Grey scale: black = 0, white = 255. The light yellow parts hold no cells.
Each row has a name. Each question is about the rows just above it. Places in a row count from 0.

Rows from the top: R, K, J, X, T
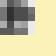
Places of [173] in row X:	0 2
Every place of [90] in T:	0 1

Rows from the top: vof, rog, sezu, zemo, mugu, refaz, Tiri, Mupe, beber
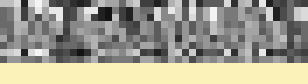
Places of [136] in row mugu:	7 10 13 21 23 28 32 34 40
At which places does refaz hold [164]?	0 4 6 12 17 24 33 35 39
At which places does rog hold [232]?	5 7 8 12 13 24 27
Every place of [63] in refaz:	30
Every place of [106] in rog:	0 20 21 35 41

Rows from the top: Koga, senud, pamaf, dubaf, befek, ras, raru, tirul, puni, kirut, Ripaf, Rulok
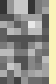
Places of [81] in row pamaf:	0 1 6
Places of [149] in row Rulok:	3
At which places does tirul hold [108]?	6
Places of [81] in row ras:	1 2 3 4 6
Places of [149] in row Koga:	1

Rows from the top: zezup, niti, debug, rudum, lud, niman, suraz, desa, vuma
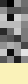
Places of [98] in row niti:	3
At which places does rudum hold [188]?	0 1 2

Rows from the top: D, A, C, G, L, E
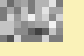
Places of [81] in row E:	1
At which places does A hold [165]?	1 7 8
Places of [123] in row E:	0 3 4 5 7 8
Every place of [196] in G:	0 1
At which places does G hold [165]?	2 5 6
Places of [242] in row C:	4
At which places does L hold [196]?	0 1 7

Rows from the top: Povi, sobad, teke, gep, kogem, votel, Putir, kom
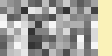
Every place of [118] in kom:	0 4 12
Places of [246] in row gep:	0 2 7 13
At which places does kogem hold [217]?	1 7 9 13

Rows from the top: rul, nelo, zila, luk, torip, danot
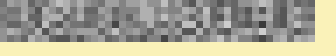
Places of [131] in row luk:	0 3 15 18 20
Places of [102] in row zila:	4 5 9 18 27 30 33 35 39 44

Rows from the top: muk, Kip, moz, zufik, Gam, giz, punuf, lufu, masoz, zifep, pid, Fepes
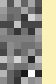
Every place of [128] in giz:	0 1 2 3 4
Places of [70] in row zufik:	0 1 3 4 5
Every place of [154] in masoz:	1 3
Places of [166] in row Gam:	5
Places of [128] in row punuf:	2 5
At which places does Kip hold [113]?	1 2 4

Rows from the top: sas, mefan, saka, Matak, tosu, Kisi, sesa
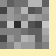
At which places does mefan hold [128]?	2
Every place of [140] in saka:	0 2 6
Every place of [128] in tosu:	0 1 2
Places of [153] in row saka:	1 5

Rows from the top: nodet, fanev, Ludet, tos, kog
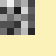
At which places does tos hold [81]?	0 1
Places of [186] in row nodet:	0
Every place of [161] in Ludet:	0
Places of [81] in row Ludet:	4
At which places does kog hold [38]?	1 4
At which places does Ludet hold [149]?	2

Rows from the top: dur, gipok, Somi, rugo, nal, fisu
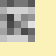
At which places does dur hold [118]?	0 2 3
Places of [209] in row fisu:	1 2 3
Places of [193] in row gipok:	4
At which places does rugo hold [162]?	3
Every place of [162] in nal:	0 2
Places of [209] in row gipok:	1 2 3
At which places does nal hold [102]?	1 4

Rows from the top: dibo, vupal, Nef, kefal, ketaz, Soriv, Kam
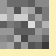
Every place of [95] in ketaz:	2 3 4
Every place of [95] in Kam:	2 5
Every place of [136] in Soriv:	0 4 5
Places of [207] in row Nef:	0 2 3

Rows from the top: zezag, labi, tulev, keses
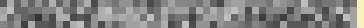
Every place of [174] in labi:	8 11 14 18 23 28 30 32 36
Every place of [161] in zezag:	24 33 34 39
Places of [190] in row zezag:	43
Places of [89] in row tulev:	4 11 35 39 46
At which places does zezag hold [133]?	11 15 20 23 25 26 27 35 36 37 41 48
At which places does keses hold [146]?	2 8 13 15 28 29 31 46
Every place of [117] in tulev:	6 20 22 25 26 28 36 38 41 47

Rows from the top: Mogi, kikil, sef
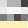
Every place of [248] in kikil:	1 2
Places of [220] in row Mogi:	0

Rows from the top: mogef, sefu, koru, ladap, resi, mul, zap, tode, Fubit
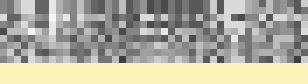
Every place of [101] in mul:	13 19 21 25 30 38
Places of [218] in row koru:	0 11 20 21 32 37 39 40
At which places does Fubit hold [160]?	1 6 12 20 24 32 36
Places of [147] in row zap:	12 13 18 20 27 34 36 40 41
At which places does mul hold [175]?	5 6 14 24 31 36 37
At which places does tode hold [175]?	3 13 15 28 31 37 38
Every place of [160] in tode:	0 9 17 20 21 23 24 32 36 39 40

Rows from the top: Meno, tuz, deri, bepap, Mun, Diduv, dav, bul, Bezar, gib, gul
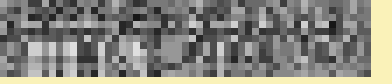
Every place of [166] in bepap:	0 4 5 13 16 24 30 31 41 49 50
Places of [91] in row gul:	2 6 29 35 47
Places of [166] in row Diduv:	3 15 17 41 45
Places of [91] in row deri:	0 6 9 16 18 22 25 42
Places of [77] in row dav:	3 11 20 30 37 43 45 49
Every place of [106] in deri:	15 17 21 26 30 32 35 38 44 50

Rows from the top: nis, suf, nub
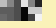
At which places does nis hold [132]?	1 4
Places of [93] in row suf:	0 1
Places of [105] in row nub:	0
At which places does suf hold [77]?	2
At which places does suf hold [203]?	4 5

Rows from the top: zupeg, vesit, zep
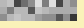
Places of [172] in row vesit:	0 7 8 9 10
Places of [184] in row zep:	1 3 4
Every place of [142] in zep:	0 6 7 9

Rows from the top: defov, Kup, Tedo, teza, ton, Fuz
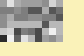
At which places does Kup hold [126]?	0 1 3
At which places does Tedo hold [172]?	1
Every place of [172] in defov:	2 8
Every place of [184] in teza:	1 2 3 4 5 7 8
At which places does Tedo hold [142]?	0 4 5
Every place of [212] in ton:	1
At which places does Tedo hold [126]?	2 3 6 7

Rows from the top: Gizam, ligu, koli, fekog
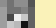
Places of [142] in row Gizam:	0 2 3
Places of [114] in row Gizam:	1

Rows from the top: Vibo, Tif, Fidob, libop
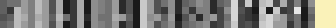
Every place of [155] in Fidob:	6 17 22 24 30 40
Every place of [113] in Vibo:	1 2 15 23 27 32
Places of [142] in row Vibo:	13 24 28 44
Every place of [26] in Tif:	9 12 19 36 38 43
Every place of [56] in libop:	10 30 36 41
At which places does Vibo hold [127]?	4 14 29 42

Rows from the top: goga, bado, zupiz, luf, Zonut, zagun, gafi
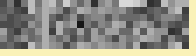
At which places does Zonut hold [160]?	0 11 13 15 16 26
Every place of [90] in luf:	2 7 13 24 26
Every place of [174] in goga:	6 20 25 26
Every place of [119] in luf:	5 12 15 23

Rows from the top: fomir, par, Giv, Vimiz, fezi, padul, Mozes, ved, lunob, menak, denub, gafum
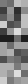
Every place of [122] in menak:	2
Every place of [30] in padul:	0 1 3
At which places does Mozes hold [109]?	1

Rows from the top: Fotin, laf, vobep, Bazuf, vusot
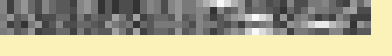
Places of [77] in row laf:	5 10 17 18 23 39 42 51 52
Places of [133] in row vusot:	1 28 34 39 47 48
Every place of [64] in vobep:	5 10 20 30 39 41 45 47 50 51 52

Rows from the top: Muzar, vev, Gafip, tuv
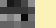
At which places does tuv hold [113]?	2
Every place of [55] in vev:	0 1 2 3
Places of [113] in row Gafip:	4
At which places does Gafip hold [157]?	0 2
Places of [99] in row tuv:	0 1 3 4

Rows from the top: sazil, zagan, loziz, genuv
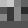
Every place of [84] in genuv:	0 1 2 3
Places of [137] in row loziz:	0 2

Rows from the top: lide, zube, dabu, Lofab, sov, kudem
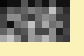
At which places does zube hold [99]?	1 3 6
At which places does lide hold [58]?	5
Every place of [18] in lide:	1 2 4 6 8 9
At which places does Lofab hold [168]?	6
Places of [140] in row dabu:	1 2 6
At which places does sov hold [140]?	1 7
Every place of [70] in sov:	2 5 6 9

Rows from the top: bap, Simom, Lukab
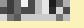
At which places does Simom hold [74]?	0 3 4 9
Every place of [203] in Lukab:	3 4 5 6 7

